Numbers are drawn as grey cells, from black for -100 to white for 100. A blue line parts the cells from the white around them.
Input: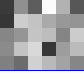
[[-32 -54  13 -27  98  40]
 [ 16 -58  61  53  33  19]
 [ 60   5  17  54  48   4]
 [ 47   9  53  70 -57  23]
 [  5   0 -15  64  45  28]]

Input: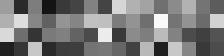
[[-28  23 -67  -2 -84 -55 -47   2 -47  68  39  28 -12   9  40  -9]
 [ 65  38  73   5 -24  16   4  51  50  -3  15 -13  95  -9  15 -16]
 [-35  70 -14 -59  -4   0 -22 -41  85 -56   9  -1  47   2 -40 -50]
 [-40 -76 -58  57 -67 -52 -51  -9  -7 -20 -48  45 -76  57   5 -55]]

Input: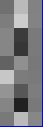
[[  2 -12  46]
 [  3  -2  61]
 [ -4   5 -54]
 [ -4   5 -58]
 [ -6 -23  13]
 [ -4  56  -3]
 [ -2  16 -32]
 [ -5   4 -74]
 [  6  -5  46]]

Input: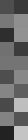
[[-55 -39]
 [ 12  -6]
 [ 14 -64]
 [-53 -11]
 [ -9  -9]
 [  7 -39]
 [-26   4]
 [ 49 -43]
 [-34   3]
 [ 54 -73]]

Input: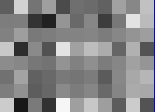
[[ 51 -26  65  -9  25 -41 -13 -16 -24  26   6]
 [ 47  -2  -1 -60 -74  17 -18   6 -52  -6  78]
 [ 24   1  24  -5  -2   3   3   4  -3   6  16]
 [-35  57 -65   8 -36  78  26  48  35 -21  39]
 [ 17  10   6  -7 -10  15   1  12  -3   5  26]
 [ 43 -11  28 -24 -18  -5  -8  -3 -29   7  32]
 [ 32  -2  14 -27 -19   8  -3   5 -18   4  34]
 [-35  60 -82  -4 -61  93  25  56  24 -28  60]]

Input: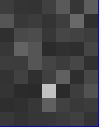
[[-27 -52 -59 -60 -50 -30 -58]
 [-64 -33 -56 -53 -59 -51 -18]
 [-52 -63 -43 -40 -57 -45 -48]
 [-46 -57 -22 -33 -66 -62 -64]
 [-62 -52 -53 -33 -47 -53 -45]
 [-44 -60 -49 -63 -50 -25 -64]
 [-36 -59 -66 -67  51 -67 -52]
 [-53 -64 -62 -57 -25 -49 -55]
 [-59 -56 -61 -58 -57 -54 -50]]

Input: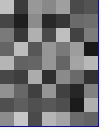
[[-35  51 -54  19   7  25 -42]
 [-14 -45 -76  10 -69 -57 -17]
 [ -3  -4 -55  38 -42  50 -48]
 [-81 -21  48 -32  18  -5  23]
 [ 44  42 -23 -21  18 -21  29]
 [-61 -44 -51  35 -63   8 -17]
 [  1  14 -19 -50  17 -49 -70]
 [ 38 -38 -26 -37 -31 -39 -79]
 [-22  10  56 -42  42  29 -16]]

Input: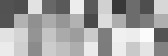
[[ 69 -36 -39  77 -19 -30  86 -30  64 -56 -15 -39]
 [ 37 -35  40  13  34  18  40 -43  73  36 -15  -3]
 [-35  77  66  16  54  33  23  59  -2  88  86  97]
 [  1  84  62   9  60  50  36  84  -3  85  58  79]]

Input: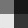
[[-82  -9]
 [-58  81]]
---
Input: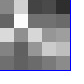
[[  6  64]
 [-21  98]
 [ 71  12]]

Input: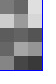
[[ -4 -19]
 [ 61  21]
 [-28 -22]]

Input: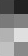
[[-48 -74]
 [ -4   2]
 [ 40  75]]

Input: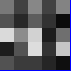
[[ -6 -49]
 [-36 -69]
 [ 71  10]]

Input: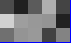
[[-40 -75]
 [ 64  24]
 [-12  16]]

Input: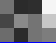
[[-10 -66]
 [-46   8]
 [-15 -66]]
